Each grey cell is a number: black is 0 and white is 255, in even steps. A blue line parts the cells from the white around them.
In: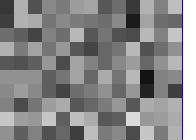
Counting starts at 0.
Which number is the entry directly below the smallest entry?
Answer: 35
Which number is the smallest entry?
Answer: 19
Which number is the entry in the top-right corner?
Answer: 190
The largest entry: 218
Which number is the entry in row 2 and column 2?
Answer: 68
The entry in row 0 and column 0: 56
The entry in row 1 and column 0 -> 62
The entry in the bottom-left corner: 145
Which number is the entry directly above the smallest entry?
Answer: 103
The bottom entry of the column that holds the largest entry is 75
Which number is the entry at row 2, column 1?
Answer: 95
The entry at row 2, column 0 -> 110
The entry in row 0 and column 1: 177
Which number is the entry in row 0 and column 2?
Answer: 81
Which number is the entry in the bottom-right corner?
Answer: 177
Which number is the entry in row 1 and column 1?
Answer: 177
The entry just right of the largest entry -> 151

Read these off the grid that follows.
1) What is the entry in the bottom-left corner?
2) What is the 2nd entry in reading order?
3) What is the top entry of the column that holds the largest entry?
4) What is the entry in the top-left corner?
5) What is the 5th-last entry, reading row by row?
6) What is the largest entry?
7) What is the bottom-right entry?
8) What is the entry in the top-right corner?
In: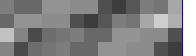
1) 132
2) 104
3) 117
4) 125
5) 147
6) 206
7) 61
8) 167

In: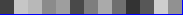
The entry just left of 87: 51
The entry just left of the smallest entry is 111
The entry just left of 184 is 198

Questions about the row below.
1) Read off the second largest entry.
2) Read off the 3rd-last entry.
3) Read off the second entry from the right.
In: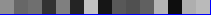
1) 186
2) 14
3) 174

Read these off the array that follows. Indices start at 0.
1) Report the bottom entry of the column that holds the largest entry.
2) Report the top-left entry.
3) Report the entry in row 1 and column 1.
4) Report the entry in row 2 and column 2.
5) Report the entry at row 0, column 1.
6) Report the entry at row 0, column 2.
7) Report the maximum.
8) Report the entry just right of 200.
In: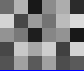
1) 90
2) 108
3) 71
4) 30
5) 179
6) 24
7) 218
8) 167

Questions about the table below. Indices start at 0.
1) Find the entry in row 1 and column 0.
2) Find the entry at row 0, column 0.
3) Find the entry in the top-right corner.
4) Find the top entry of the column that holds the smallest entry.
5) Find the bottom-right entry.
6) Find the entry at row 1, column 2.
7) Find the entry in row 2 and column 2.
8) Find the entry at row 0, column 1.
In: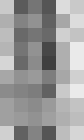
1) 175
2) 201
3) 201
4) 85
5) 214
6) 146
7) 117
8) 91

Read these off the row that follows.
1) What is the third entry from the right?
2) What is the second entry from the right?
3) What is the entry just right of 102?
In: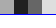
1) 32
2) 102
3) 222

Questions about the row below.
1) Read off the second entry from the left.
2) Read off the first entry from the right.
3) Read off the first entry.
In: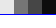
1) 118
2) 13
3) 232
